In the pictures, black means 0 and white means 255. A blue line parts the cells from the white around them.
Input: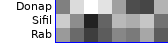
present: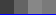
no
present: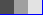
no
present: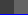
no
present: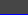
no

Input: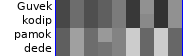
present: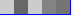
no
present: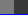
yes
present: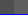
yes

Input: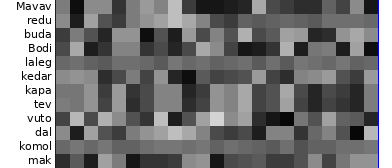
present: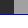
no
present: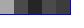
yes

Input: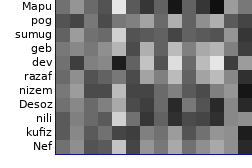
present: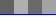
no
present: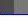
yes
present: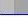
no
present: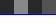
no
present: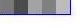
yes
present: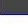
yes

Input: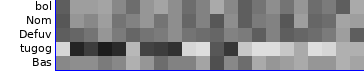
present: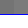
yes
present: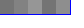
yes
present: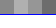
yes

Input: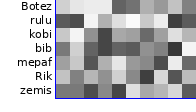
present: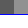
yes
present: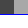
yes
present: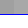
no
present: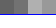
yes
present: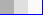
yes
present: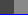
no
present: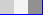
no

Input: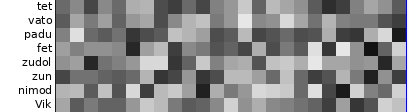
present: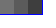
no
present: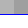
yes
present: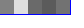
yes
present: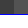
yes
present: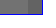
yes
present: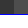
yes

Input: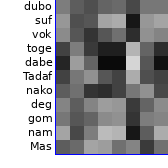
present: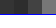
yes
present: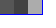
yes
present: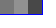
yes
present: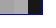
yes
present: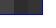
no

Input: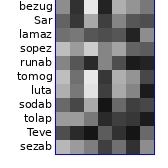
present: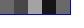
no
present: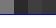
yes
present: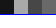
no
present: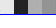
yes
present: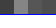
yes
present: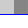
yes
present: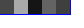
no

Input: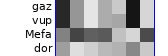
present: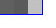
yes
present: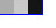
yes

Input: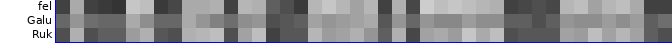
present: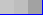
no
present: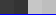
yes
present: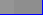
yes
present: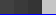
yes
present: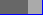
yes
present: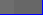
yes

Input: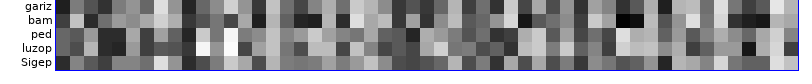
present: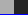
no
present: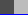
yes
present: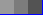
yes

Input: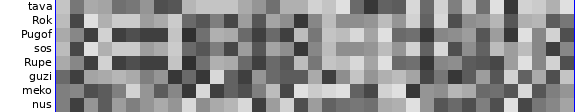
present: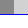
yes
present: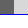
yes
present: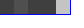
yes
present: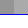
yes
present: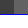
yes
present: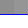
yes

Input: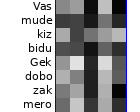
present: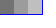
no
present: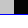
no
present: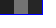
no

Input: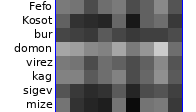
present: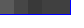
yes
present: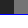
no
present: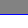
yes
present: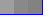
yes
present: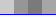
no
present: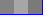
yes
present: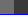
yes

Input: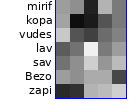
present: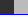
no
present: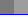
yes
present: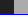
no
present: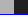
no
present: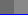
no

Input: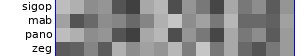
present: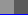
no
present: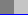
yes
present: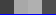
no

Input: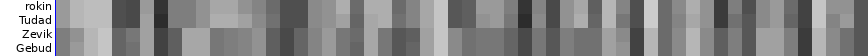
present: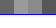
no
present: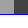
yes
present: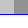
yes
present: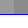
no
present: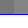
no

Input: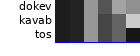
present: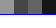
yes
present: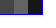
yes
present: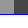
yes
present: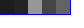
yes
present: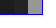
yes

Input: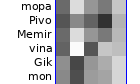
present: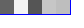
no
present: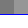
no

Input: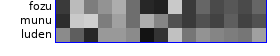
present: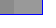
no
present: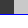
no
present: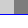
yes
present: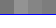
yes

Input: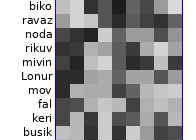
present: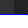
yes
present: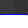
no
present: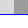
no
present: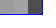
no
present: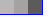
no
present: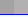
no

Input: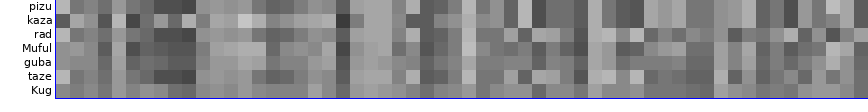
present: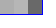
no
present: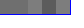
no
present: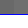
no
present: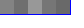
yes
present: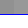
yes
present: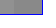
yes

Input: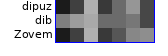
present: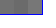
no
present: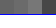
no
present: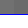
no
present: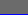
yes
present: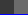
yes

